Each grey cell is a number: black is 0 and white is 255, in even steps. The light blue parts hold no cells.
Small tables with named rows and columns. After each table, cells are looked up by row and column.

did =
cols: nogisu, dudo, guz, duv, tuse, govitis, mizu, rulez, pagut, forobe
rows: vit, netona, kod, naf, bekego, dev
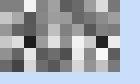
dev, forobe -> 122
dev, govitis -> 130
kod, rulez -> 88
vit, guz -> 243
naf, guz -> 29
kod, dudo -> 100
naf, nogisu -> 199
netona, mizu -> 104
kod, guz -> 90
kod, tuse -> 191
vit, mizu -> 106
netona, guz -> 88
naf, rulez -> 203
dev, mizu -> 214
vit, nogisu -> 128
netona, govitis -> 154
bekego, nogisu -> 145
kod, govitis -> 128
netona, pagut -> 140
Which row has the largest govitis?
netona

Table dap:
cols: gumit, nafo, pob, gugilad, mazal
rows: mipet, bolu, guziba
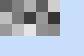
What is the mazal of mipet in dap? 207
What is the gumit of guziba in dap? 152
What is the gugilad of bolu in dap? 152
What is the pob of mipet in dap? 176
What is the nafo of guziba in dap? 194
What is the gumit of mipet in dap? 96

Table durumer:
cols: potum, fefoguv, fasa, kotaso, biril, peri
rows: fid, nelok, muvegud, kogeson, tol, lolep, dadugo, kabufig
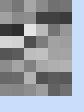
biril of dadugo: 92
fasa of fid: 167
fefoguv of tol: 92
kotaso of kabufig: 157
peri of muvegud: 150
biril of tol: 163

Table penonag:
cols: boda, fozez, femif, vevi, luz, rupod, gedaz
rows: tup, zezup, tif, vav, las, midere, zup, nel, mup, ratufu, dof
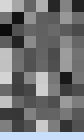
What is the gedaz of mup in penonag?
125
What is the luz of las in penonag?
75
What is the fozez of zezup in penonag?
19
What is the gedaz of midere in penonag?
112
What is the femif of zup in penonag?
136
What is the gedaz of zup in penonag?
117
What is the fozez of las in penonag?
111
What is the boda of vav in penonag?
95

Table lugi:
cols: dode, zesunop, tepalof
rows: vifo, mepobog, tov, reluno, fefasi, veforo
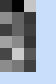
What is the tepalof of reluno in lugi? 53
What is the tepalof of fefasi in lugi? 87
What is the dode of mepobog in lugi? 142
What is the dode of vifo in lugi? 51
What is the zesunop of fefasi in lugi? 203
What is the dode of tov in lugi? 62
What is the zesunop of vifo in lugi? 2
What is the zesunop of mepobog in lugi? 99
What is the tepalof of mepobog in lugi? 55
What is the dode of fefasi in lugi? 70
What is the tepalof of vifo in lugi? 197
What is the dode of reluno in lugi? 162
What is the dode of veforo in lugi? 140
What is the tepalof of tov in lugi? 63
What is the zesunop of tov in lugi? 100
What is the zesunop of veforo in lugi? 121
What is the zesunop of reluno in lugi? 138
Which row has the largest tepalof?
vifo

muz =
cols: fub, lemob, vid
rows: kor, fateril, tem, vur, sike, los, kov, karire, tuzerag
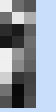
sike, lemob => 151
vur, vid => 110
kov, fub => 208
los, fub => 240
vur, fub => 22
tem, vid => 95
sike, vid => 104
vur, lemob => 46
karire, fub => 114
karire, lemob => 9
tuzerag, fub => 80
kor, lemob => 109
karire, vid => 69
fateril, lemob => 229
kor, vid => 84
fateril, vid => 173
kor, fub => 237
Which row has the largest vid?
fateril

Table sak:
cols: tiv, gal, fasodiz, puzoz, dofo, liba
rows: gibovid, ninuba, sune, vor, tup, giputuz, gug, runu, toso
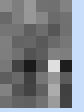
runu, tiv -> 130
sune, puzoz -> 109
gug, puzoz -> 118
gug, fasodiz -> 64
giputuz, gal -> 66
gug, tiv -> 94
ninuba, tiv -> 105
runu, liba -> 64
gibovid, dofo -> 112
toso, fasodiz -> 96
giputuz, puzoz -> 79
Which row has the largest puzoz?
ninuba

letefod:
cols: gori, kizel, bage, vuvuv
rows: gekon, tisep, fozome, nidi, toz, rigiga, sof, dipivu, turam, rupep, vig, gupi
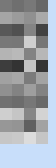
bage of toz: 131
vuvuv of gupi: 197
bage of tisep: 144
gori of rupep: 207
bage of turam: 119
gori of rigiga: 61
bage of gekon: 120
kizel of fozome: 80
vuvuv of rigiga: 52
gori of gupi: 198
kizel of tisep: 155
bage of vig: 96
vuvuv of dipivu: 130
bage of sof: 123
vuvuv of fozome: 66
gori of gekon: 120
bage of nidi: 207
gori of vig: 151
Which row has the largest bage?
gupi

